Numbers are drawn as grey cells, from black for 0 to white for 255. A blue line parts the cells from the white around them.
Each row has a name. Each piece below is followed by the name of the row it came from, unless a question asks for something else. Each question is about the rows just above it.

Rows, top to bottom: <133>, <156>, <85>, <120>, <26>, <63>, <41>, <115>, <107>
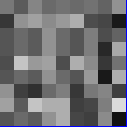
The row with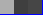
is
<115>
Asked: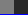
<120>
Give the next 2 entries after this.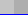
[174  63]
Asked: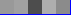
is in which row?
<26>

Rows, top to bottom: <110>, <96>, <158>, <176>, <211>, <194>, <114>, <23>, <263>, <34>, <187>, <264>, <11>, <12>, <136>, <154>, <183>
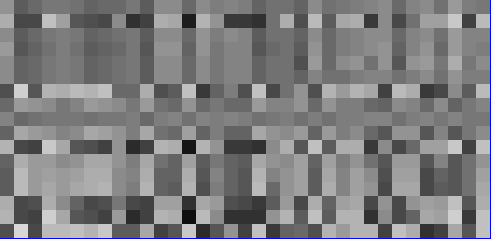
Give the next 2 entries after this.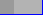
[ 65 192]
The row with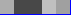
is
<96>

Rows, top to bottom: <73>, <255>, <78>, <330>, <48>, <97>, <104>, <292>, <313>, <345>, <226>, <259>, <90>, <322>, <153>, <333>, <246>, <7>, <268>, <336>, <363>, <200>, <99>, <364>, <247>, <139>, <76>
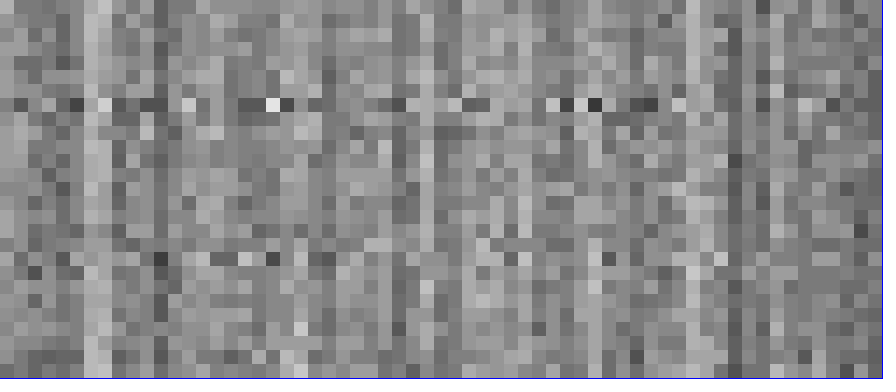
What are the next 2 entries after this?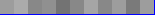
[144 136]
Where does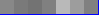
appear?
<247>

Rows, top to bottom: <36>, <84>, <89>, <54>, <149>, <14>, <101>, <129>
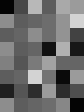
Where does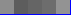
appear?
<84>
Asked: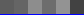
<89>
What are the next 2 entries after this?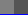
[122 162]
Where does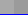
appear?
<36>
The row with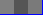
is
<149>
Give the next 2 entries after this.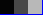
[ 93 169]

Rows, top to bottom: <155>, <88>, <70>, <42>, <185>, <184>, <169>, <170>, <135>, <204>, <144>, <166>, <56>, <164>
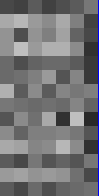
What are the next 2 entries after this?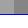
[139 183]
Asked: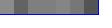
<204>
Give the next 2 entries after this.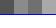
[ 49 191]
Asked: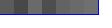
<164>
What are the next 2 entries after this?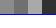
[191  41]

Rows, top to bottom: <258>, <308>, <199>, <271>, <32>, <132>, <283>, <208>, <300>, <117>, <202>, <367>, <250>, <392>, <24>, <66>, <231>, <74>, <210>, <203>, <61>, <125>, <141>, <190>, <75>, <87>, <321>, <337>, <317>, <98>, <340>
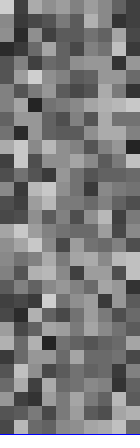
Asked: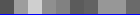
<132>
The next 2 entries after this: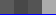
[122  51]
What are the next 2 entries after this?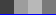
[122 106]
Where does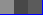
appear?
<321>
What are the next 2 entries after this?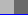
[ 98 137]

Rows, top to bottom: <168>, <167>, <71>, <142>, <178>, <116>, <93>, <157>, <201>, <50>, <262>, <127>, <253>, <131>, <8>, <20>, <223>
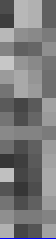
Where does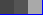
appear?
<253>
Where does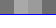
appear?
<93>
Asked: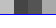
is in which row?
<253>
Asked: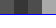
<131>
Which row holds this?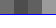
<262>
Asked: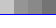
<178>
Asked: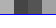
<223>

